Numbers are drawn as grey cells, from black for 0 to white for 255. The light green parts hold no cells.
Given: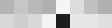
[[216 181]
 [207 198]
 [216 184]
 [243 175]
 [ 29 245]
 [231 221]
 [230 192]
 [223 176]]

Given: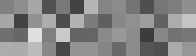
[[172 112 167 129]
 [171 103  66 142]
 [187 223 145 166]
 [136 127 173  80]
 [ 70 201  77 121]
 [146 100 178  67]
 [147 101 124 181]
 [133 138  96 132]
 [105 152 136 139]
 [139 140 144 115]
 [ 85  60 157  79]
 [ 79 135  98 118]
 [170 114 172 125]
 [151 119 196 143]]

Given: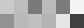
[[146 202]
 [185 189]
 [191 122]
 [179 187]
 [230 123]
 [ 63 243]]

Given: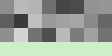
[[143  95 142]
 [212  58 185]
 [114 191 180]
 [ 78 154 111]
 [186 162  69]
 [124 167  75]
 [162 138 146]
 [114 102 149]]

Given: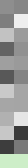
[[ 61 199 177 166 201  88 159  99 194 126 142]
 [121  58 229 165 165 132 154 145 155 238 134]]

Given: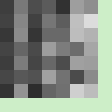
[[ 51  71  61  68  55  66  62]
 [147  88 124 102 139 134 121]
 [ 45  82  69  74  53  65  77]
 [101 161 104 157 105 118  91]
 [112 114  76 124 105  93  49]
 [207  75 160 108 189 191 158]
 [188 138 157 166 178 220 142]]

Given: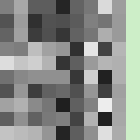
[[195  94 162  82 113 221 130  99  83 127]
 [187 144 177 151 136 197 125 161 156 168]
 [180  97 138  61 144 207 190  60  48  93]
 [149 121 118  97 144 179 161  80  82  93]
 [ 36 128  31 105 144  52 150  54  79  37]
 [ 94  67  96  80  55  95  48  98  91  99]
 [143 178 129 150 206 154 228 118 128 119]
 [223  32 237  63  33 181  66 174 116 218]
 [171 167 164 160 175 176 181 154 154 157]]
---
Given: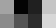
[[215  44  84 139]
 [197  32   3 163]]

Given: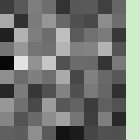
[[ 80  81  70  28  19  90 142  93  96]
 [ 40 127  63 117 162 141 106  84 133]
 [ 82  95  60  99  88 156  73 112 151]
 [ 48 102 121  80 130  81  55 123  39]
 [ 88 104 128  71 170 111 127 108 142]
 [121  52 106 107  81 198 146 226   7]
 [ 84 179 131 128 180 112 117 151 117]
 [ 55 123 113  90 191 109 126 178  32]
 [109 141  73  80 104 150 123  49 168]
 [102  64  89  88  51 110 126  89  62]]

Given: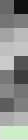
[[183 171]
 [127  93]
 [116 136]
 [ 61 120]
 [ 82 202]
 [197 192]
 [186 163]
 [125 116]
 [ 16 104]]

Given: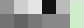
[[136 136 120 100 115]
 [186  19 228 206 148]]

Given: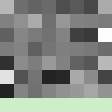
[[146 166 152 145 132 113 132  35]
 [ 68 139 169  39  35 115  83 226]
 [185  87  98 130 153 125 140  48]
 [108 121 125 127 117  96 131 125]
 [253  58  64 131 114 122 134  96]
 [122 127 130 151 111 171 144 129]
 [170  71  89  78 106  99 110 183]]

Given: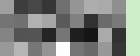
[[ 54 152 105 117 253 148 119 181 153]
 [ 49 170  21  30 118  36  84  83 132]
 [121 107  49 129  90 166 177 112 116]
 [143 170 174 149 111  54  71  61 159]]
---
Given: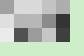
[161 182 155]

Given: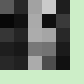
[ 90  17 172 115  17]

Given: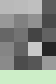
[185 129  68  37]

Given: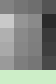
[130 149 128  62]

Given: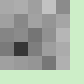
[169 136 117 158 176]

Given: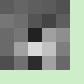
[ 92 110  33 193 104]

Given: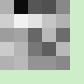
[176 241 103  94 136]

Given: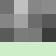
[113 162 122]

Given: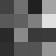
[ 66  96  57 149]
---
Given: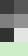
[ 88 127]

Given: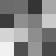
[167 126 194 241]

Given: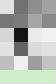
[162 166  20 226]

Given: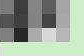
[166  67 170]

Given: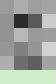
[164  90 184 150]

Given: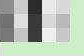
[216 216  59]

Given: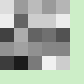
[181 205  99 161  60]

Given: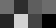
[108  68]

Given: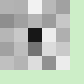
[161 156  23 189 192]
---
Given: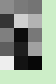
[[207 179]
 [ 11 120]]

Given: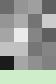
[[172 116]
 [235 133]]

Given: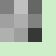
[[174 130]
 [158  55]]

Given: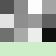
[[142 152]
 [169 237]]

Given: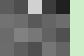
[[109  89]
 [129 119]]

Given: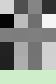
[[189 111]
 [125 127]]
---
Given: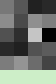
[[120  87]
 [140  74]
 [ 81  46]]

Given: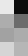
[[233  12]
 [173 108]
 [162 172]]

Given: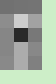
[[113 115]
 [141 205]
 [134  41]]

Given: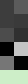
[[61 91]
 [61 58]
 [76 48]]

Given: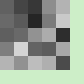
[[ 97  69]
 [105  90]
 [ 95 105]]

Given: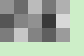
[[147 107]
 [ 85 132]
 [124 199]]

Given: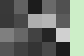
[[ 57  97]
 [ 56  72]
 [127 103]]
